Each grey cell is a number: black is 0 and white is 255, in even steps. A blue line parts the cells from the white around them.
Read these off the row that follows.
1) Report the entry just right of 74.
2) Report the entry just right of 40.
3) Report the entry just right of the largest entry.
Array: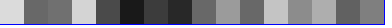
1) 25
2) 104
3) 104

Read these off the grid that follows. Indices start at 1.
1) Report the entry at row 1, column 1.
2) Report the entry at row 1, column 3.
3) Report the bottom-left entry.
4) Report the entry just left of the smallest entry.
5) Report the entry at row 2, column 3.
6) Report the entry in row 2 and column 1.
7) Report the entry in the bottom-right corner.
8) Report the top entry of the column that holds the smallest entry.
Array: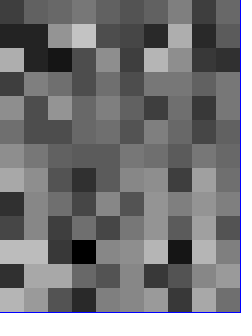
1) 62
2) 104
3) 181
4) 56
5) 148
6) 35
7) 111
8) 119
